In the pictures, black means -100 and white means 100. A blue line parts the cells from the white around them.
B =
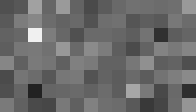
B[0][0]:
-37
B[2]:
[-23, -19, 88, -2, -19, -37, -17, -17, -20, -26, -10, -62, -27, -21]
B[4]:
[5, -25, -4, -8, -25, 0, -4, -23, -23, -7, 13, -26, -22, -38]
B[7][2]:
-42
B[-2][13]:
-64
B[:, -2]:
[-13, -6, -27, -5, -22, -1, -18, -16]
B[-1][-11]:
-44
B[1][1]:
-3
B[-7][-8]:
-36
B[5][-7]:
-22
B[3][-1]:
4
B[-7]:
[-30, -3, 6, -15, -22, -18, -36, -14, -11, -33, -26, -30, -6, -15]
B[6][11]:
-43
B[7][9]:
-30
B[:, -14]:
[-37, -30, -23, -26, 5, -41, -38, -4]
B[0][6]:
-42
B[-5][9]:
-41
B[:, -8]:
[-42, -36, -17, 9, -4, -35, -23, 1]
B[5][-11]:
-32
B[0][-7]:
-29
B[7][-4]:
-55
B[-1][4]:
-5
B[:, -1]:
[20, -15, -21, 4, -38, 8, -64, 17]
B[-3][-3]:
-10
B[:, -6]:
[-18, -11, -20, -26, -23, -28, -27, -15]
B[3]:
[-26, -7, -5, -11, 19, -18, 9, -3, -26, -41, -22, 3, -5, 4]
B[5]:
[-41, -8, -15, -32, -7, -5, -35, -22, -28, -17, -28, -10, -1, 8]

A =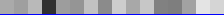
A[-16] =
33
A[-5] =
1
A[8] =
61
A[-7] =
32
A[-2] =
79

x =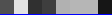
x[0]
-37
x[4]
39
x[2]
-62
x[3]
-51

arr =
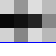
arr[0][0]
66
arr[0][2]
74
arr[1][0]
-94

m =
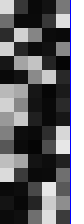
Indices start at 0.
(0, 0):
72
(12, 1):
-54
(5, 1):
-86
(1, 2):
-92
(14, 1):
-94
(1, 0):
-14
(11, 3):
-90
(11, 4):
-74
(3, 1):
-70
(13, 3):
81
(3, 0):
65
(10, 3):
-39
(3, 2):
-91
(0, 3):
-86
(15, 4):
-54
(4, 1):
29
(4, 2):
53
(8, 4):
-82
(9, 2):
-92
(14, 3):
60
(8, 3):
-93
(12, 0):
72
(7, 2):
-85
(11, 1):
30

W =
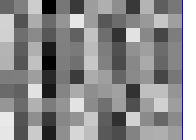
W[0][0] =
-20
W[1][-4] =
4
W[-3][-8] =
78
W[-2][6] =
57
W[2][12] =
-2
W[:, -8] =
[-55, 81, -24, -4, -12, -54, 34, 78, 15, 68]
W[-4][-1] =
17
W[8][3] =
-55
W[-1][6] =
49
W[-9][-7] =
22
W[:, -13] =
[-20, 65, 64, 41, 40, -2, -17, 18, 83, 80]
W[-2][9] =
65
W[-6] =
[40, -33, 51, -99, -2, -12, 56, 1, -42, 7, 33, -20, 5]
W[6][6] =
11
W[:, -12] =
[0, -36, -13, -27, -33, -1, -24, -16, -35, -38]
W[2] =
[64, -13, 8, -32, 1, -24, 52, -14, -61, 77, 7, -45, -2]
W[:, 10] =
[41, 20, 7, 25, 33, 18, 50, 24, 9, 36]
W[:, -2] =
[-26, 55, -45, -15, -20, -45, 50, 64, -19, 37]
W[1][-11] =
35
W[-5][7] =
25
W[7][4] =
16
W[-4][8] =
26
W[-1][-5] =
-40
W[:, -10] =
[-99, -16, -32, -79, -99, -69, -81, -3, -55, -77]
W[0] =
[-20, 0, 61, -99, -7, -55, 23, 37, 11, -56, 41, -26, -7]
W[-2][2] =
12
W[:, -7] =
[23, 22, 52, 47, 56, 35, 11, 9, 57, 49]
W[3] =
[41, -27, 38, -79, 0, -4, 47, -2, -37, 14, 25, -15, 5]
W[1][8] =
-15
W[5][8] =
-21

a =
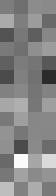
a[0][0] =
-2
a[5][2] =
-11
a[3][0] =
-4
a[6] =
[1, 7, -8, 2]
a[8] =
[-5, 25, 6, 7]
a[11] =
[-18, 97, 30, 71]
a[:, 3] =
[8, -18, 6, 22, -31, -66, 2, 25, 7, 6, -15, 71, 16, -5]
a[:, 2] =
[10, 22, -26, 12, -8, -11, -8, -7, 6, 7, 8, 30, 8, 35]
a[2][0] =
-35
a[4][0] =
-25
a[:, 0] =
[-2, 33, -35, -4, -25, -41, 1, 31, -5, 15, 13, -18, -7, 49]

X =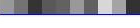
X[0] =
19
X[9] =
-61
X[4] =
-23

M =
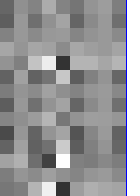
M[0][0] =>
-20
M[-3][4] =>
99
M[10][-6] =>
-11
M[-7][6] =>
8
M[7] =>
[-27, 19, -12, 15, 28, -21, 8, 20, -13]
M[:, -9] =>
[-20, -26, 2, 30, 15, -23, -3, -27, 4, -42, -22, 27, -2, -7]
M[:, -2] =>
[23, 20, 20, 20, 30, 16, 21, 20, 23, 21, 16, 7, 21, 32]
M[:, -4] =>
[-8, -21, 4, 31, 41, -27, 3, -21, 15, -34, -27, 0, 4, 24]
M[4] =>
[15, 0, 53, 86, -60, 41, 41, 30, 42]
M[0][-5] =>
3
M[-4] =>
[-22, 26, -24, -11, 59, -27, 0, 16, -20]
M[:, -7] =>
[3, -13, 8, 30, 53, -23, 9, -12, 22, -22, -24, -14, 9, 41]
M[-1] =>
[-7, -1, 41, 88, -61, 24, 37, 32, 29]
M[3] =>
[30, 17, 30, 26, 9, 31, 24, 20, 29]
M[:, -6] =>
[35, 14, 19, 26, 86, -9, 26, 15, 42, 16, -11, -49, 25, 88]
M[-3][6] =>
-3
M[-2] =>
[-2, 17, 9, 25, 13, 4, 17, 21, 8]
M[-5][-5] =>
29
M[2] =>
[2, 19, 8, 19, 21, 4, 15, 20, 8]
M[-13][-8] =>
19
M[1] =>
[-26, 19, -13, 14, 29, -21, 8, 20, -13]

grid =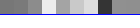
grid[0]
-7
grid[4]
29
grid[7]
-59
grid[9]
12

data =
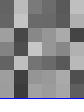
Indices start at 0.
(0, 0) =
-22
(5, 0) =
24
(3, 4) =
6
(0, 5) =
50
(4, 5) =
45
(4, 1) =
50
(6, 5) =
-26
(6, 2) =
27
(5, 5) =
-38
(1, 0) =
-21
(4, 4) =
-30
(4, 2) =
-9
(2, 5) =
-47
